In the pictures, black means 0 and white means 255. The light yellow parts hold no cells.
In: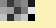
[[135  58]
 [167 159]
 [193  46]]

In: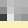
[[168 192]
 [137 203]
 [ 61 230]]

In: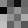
[[137  76]
 [  3 109]
 [181 148]]

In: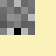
[[142 112]
 [109 126]
 [103 146]]

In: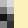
[[186 218]
 [112 183]
 [ 18  74]]

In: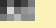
[[ 45 107]
 [ 67 215]
 [121 149]]

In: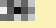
[[143  76]
 [241  92]
 [111 105]]
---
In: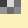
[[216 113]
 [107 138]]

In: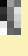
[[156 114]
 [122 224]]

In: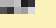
[[178 193]
 [ 51 173]]

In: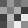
[[151 106]
 [125 175]]

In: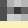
[[178 199]
 [122  54]]

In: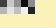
[[200 143]
 [228 193]]

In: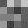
[[197 139]
 [ 98  60]]

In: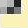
[[180  35]
 [ 59 123]]
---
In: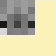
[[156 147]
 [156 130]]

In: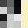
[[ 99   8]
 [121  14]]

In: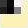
[[ 11 243]
 [  7 129]]

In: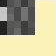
[[81 95]
 [96 74]]

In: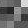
[[106  93]
 [ 38 149]]

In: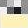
[[187 237]
 [ 93  26]]

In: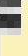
[[ 74  75]
 [217 225]]

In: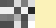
[[ 92 218]
 [239  84]]
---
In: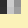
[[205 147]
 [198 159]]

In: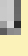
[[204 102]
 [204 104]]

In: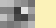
[[188 151]
 [128  57]]

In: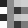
[[141 201]
 [137  55]]

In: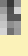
[[ 56 149]
 [ 81 212]]

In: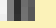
[[126  45]
 [126  45]]

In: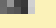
[[149  65]
 [ 90  84]]

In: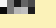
[[117  28]
 [121 183]]
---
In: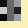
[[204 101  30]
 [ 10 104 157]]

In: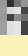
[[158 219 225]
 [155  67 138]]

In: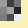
[[132 162  36]
 [123  78 237]]

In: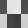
[[ 82 224 230]
 [208  65  60]]

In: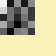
[[210 112  72]
 [ 40 114  39]]

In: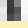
[[234  55  85]
 [227  75 100]]

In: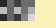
[[188 100 186]
 [ 42 102  58]]

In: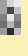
[[160  73 194]
 [128 230 134]]
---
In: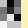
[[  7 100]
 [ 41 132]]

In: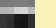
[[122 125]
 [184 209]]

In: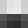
[[227 230]
 [229 233]]

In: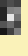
[[ 78  65]
 [128 135]]

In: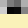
[[125 103]
 [  7  12]]

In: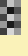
[[195 144]
 [ 22  79]]
